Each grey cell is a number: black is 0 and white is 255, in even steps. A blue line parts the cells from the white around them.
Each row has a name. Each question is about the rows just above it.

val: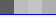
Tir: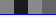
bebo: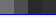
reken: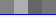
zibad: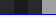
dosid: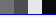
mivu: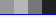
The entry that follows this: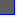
[188]
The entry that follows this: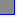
[101]
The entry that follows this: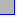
[119]
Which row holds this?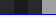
zibad
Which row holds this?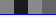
Tir
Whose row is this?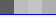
val
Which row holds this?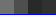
bebo

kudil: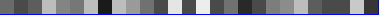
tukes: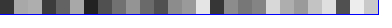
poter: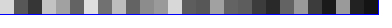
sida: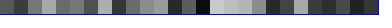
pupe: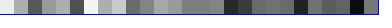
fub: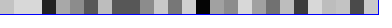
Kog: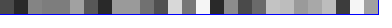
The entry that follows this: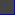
[168]
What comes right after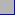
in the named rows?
[140]
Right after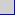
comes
[5]
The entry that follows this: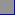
[106]
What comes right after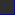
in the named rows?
[74]

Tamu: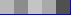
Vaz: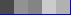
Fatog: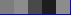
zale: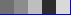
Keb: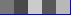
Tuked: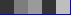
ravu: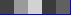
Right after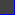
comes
[154]
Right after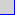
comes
[59]
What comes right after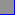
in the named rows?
[132]
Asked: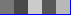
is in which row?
Keb
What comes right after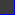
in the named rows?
[96]
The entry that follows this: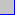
[169]
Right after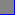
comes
[203]

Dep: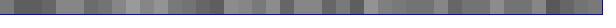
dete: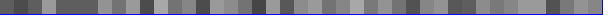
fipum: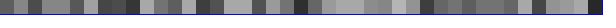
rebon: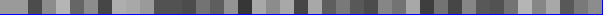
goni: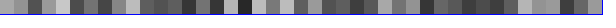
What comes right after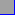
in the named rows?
[70]
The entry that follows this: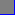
[121]
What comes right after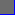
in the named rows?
[115]
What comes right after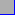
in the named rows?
[168]
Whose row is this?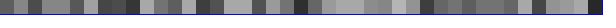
fipum
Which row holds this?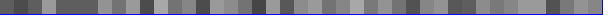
dete

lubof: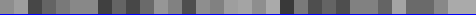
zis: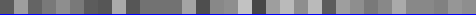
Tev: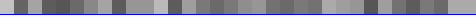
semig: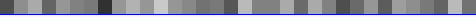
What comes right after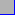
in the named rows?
[150]
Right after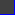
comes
[100]

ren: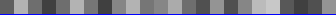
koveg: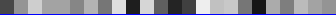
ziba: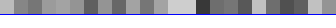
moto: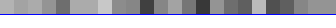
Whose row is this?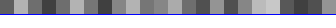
ren
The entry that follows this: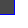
[148]
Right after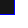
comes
[171]
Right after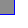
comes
[134]
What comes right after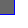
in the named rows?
[163]
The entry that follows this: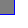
[187]
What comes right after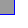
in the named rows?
[163]

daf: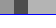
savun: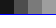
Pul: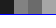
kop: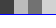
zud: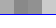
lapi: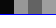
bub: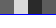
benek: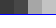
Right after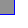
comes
[203]
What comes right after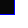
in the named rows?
[151]
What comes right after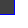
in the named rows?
[188]

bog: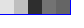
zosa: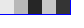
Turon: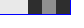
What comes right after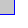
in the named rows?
[52]
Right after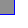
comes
[46]
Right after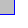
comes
[46]
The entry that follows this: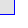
[191]
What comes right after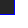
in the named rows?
[199]
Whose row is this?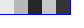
zosa

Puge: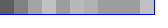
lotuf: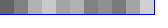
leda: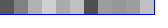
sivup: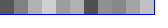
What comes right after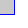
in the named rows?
[164]
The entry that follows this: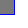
[164]
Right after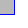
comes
[177]
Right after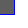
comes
[129]
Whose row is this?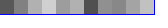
sivup
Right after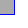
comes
[193]
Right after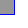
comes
[157]

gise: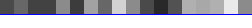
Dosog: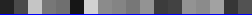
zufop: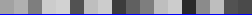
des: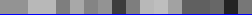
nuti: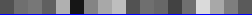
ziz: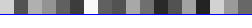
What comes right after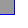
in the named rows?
[103]
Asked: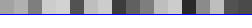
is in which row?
zufop
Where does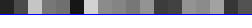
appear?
Dosog
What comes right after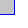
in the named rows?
[119]

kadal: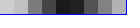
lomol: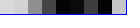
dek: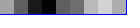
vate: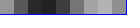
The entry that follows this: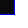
[61]
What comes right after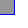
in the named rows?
[89]
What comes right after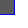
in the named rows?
[41]

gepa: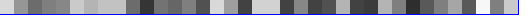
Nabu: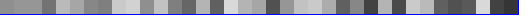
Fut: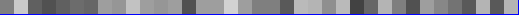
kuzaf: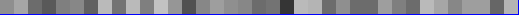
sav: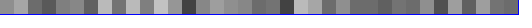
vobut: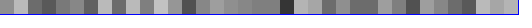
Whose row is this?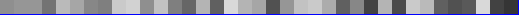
Nabu
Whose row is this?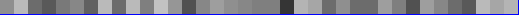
vobut
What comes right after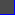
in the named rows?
[202]
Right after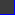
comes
[180]
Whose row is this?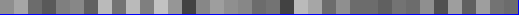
sav
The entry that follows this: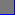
[135]
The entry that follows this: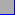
[96]

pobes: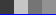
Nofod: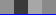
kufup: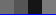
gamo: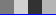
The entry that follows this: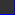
[181]
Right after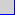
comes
[50]
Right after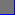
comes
[146]
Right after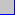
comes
[117]

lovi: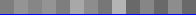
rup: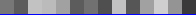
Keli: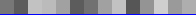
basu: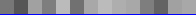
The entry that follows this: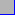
[105]
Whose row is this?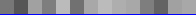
basu
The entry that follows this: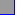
[174]

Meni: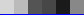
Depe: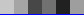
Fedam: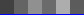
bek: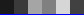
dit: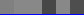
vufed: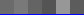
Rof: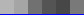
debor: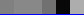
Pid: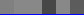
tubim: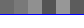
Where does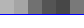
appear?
Rof
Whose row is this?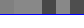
dit

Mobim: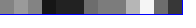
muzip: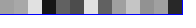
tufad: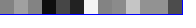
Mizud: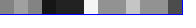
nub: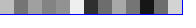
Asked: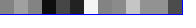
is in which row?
tufad
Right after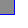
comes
[197]
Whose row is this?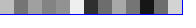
nub
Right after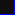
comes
[70]
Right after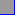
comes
[131]

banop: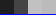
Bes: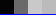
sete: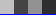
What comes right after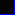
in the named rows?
[105]
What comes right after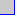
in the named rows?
[187]
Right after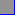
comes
[46]
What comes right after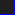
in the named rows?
[68]
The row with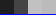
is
banop

